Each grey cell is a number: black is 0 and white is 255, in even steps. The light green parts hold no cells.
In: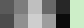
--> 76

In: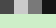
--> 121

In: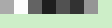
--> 81

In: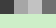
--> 166

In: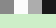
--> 173

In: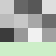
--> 102

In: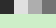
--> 174
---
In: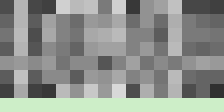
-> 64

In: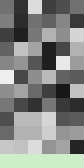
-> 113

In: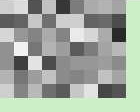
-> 164

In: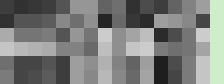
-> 158

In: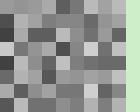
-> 186

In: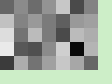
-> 131

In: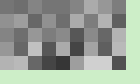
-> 125
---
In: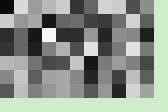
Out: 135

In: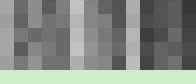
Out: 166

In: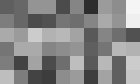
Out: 125

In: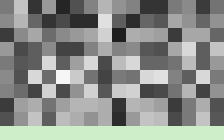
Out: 59

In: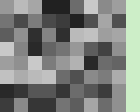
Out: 41

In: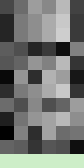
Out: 1

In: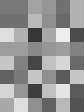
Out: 214

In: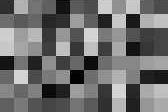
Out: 135
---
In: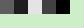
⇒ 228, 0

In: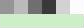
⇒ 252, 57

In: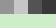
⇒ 198, 56

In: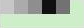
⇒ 199, 16

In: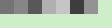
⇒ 197, 61

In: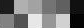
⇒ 231, 4

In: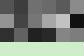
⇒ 194, 17

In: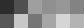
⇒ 213, 45

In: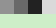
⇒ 218, 34
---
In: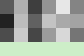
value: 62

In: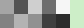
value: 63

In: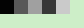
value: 55

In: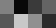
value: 43

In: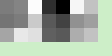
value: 47

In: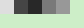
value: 69

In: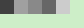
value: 103

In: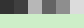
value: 63

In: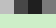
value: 71
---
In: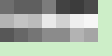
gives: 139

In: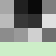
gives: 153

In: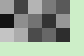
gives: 75

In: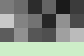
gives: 79

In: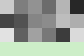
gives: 120

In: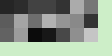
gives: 72
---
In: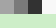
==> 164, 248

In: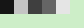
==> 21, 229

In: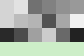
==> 212, 34

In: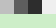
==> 191, 239

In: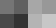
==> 117, 199

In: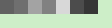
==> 97, 54

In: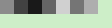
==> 139, 174

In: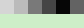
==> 213, 99

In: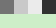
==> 115, 49
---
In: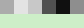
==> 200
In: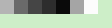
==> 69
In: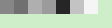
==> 175
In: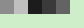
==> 28
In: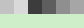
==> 60
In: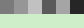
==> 193
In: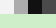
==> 17
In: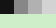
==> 177
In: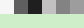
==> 31
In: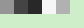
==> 40
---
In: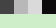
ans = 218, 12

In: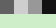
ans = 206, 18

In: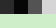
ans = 213, 6

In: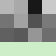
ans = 202, 24

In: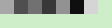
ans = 213, 15

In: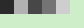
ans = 206, 42

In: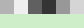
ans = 239, 52

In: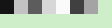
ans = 250, 20

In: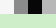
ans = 246, 7
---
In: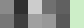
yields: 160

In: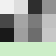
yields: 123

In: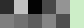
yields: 93

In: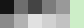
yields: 225

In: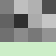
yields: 171

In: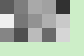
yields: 146
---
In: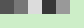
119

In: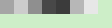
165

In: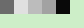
162

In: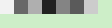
132

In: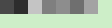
127

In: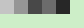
108

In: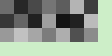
109

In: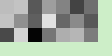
131

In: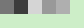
153
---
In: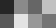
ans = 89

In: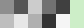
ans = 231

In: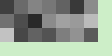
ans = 83

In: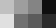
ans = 224

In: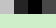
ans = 195

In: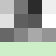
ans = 103

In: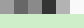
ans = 138

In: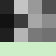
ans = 31
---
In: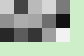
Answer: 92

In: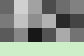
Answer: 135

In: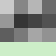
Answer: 122

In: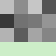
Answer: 92

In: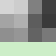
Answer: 150

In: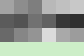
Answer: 134

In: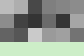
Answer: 86
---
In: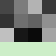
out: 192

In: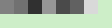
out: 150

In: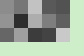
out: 159

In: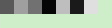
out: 5

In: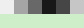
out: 104

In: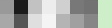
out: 244
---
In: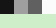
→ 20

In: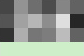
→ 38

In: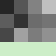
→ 38

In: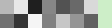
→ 31

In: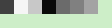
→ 9

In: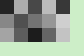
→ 28

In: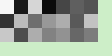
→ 11
